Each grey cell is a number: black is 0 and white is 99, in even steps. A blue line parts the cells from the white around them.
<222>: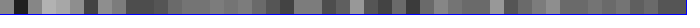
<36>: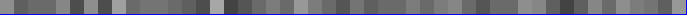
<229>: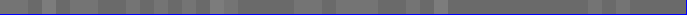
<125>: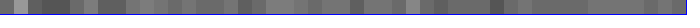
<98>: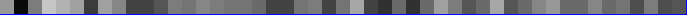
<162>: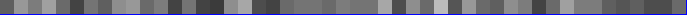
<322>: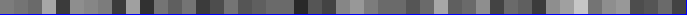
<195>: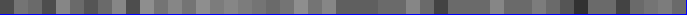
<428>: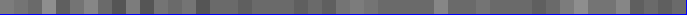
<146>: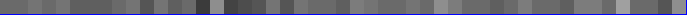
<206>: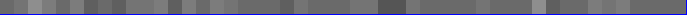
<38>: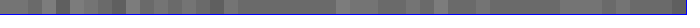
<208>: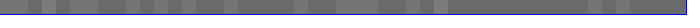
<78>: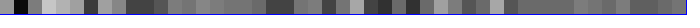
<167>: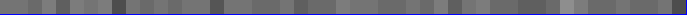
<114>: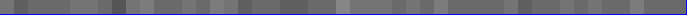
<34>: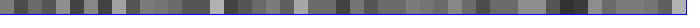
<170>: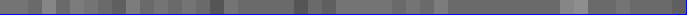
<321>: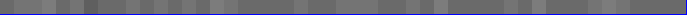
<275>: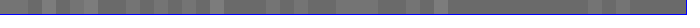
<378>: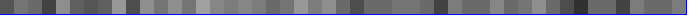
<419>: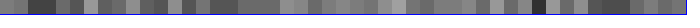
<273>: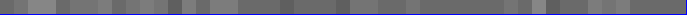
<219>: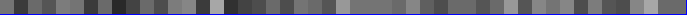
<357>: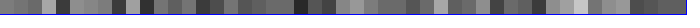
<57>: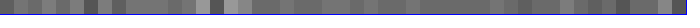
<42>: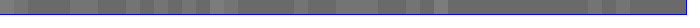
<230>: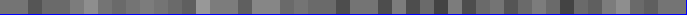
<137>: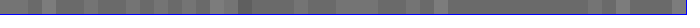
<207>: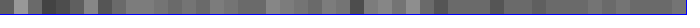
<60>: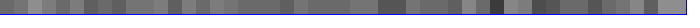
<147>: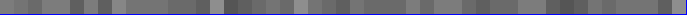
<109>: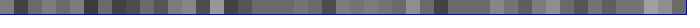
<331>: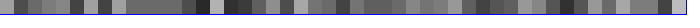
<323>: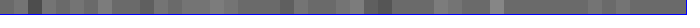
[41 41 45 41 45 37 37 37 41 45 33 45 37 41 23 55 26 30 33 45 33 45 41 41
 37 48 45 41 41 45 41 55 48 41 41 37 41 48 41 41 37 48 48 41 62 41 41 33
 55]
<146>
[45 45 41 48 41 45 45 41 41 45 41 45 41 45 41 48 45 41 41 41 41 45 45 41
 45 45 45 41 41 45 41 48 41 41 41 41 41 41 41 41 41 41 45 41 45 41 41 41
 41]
<229>
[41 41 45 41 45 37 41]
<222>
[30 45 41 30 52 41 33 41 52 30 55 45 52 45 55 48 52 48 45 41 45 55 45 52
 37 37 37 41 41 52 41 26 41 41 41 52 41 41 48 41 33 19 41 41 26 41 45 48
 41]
<195>
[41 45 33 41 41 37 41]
<428>
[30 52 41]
<195>

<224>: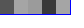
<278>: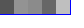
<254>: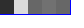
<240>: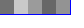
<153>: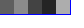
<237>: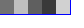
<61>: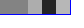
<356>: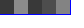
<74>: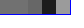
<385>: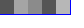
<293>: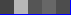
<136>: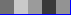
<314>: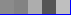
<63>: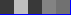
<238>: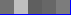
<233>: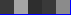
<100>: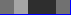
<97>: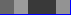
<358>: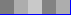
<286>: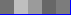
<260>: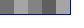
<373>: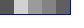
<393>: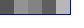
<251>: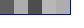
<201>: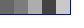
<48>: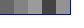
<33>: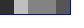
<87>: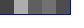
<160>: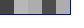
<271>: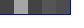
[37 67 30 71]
<251>
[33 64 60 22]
<224>
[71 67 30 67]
<160>

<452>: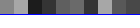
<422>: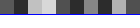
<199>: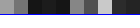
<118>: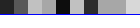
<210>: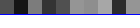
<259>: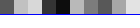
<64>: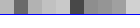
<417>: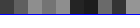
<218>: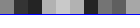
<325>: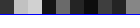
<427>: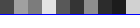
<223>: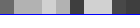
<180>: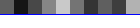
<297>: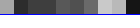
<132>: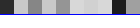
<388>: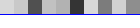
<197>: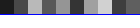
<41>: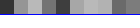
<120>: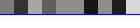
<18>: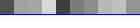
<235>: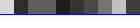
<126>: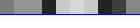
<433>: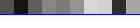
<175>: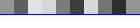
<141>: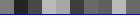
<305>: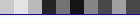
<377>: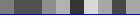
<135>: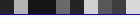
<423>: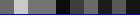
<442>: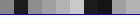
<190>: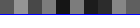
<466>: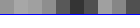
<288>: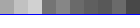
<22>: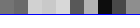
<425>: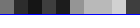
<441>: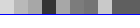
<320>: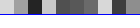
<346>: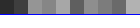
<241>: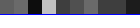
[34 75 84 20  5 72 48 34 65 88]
<259>
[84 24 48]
<18>
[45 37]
<218>
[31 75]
<388>
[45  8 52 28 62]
<305>
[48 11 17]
<190>
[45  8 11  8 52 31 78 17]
<199>

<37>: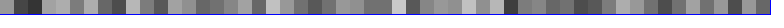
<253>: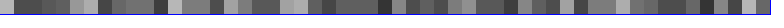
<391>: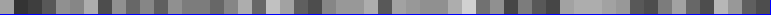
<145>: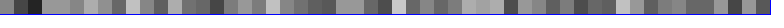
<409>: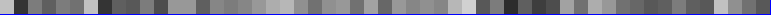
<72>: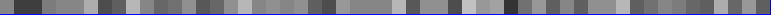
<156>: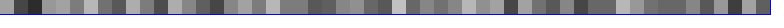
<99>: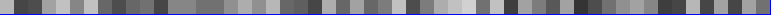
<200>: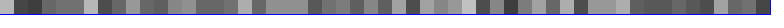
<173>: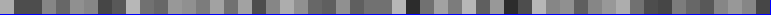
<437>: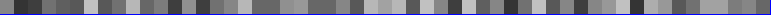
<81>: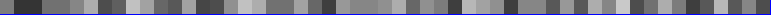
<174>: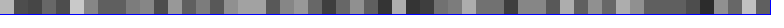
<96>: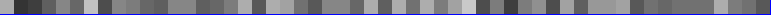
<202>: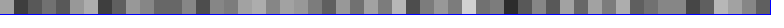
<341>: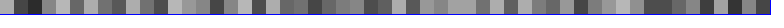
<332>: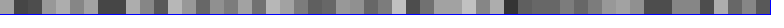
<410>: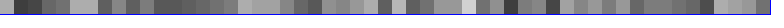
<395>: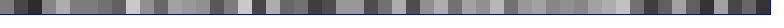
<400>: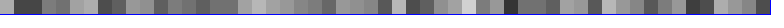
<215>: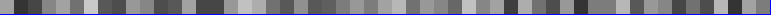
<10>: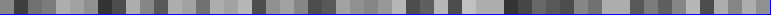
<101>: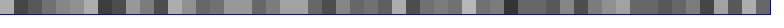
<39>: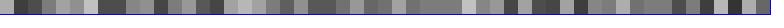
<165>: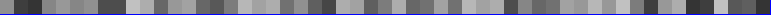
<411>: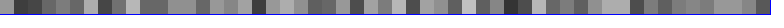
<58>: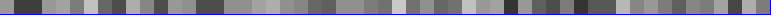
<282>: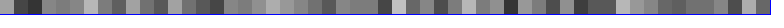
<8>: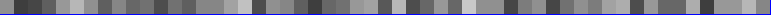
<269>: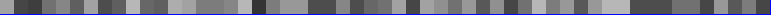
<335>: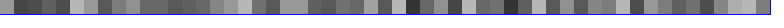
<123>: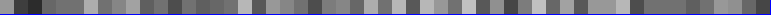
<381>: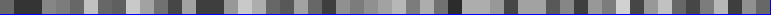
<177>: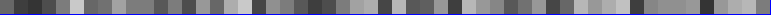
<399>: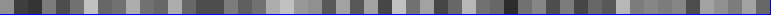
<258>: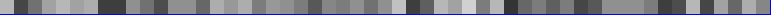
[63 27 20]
<282>
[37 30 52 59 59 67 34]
<391>
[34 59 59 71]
<123>

